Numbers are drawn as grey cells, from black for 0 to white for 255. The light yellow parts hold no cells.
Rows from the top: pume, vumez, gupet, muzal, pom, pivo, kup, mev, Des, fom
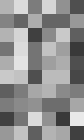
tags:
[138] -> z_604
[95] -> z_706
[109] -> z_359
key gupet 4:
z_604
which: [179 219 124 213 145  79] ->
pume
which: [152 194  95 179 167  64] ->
fom
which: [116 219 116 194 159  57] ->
muzal

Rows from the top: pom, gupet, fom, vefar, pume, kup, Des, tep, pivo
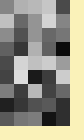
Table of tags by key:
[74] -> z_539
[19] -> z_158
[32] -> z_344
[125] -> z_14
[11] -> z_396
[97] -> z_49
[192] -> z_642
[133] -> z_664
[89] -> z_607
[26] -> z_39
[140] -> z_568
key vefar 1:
z_49
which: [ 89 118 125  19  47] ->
pivo
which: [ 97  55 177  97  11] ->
vefar
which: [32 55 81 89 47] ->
tep

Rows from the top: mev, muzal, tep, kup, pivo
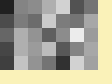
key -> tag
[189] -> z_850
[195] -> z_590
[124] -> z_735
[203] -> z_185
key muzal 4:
z_185
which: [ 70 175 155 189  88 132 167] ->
kup

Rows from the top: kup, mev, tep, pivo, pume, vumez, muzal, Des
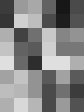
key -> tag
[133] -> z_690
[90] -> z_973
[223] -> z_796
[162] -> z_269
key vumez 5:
z_269
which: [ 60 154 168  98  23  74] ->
kup
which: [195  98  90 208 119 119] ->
pivo

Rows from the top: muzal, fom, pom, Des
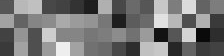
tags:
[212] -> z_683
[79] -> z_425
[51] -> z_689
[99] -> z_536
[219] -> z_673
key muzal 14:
z_673
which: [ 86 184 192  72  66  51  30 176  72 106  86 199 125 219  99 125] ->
muzal
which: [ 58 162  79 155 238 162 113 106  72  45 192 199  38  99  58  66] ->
Des
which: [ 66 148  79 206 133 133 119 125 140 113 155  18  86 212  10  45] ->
pom

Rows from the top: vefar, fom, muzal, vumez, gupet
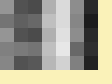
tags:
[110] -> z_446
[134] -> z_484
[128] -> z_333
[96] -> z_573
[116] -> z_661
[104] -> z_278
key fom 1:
z_661
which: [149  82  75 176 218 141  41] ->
vefar

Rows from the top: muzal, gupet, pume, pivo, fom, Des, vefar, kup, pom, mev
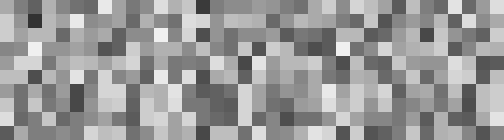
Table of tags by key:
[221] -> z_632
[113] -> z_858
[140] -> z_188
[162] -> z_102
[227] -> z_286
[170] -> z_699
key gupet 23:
z_699
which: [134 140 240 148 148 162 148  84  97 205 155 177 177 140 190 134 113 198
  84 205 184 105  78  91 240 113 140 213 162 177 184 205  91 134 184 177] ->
pivo
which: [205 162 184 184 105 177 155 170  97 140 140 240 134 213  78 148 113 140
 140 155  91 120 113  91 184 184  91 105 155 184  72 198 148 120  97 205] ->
pume
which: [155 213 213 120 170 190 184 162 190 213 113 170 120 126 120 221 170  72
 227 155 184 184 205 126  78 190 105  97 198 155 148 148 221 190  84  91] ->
fom

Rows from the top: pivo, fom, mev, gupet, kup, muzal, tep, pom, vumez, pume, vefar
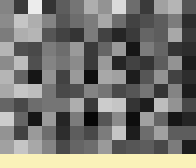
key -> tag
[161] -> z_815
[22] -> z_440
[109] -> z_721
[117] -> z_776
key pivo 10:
z_721
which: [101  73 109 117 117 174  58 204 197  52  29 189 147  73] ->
pom
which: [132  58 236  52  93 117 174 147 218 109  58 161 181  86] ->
pivo
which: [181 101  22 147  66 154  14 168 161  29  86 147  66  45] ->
muzal
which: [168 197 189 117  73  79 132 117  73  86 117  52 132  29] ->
tep
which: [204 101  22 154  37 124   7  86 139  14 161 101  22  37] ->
vumez

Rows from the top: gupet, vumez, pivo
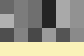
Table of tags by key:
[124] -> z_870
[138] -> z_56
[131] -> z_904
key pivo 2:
z_904
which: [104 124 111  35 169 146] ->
gupet
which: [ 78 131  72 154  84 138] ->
pivo

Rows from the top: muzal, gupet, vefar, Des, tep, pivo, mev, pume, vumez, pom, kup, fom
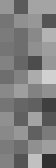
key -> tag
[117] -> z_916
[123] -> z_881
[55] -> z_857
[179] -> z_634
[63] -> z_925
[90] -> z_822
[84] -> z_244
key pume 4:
z_925
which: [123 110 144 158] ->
kup
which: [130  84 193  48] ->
fom
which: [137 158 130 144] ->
mev
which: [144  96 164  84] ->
vumez

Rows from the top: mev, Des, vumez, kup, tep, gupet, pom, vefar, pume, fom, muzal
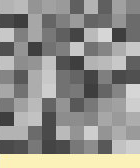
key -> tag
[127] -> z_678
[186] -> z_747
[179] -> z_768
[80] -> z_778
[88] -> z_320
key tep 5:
z_778
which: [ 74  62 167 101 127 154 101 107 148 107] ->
Des
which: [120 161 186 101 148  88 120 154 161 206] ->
vefar
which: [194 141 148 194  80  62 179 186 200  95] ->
tep
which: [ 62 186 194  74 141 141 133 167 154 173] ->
pume

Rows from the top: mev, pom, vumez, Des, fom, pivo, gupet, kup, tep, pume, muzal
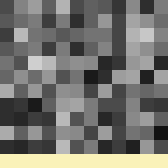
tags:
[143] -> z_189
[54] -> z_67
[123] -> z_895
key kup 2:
z_67
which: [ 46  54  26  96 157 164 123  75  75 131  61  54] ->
kup
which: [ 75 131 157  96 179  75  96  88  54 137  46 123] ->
mev
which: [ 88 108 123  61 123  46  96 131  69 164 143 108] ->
Des

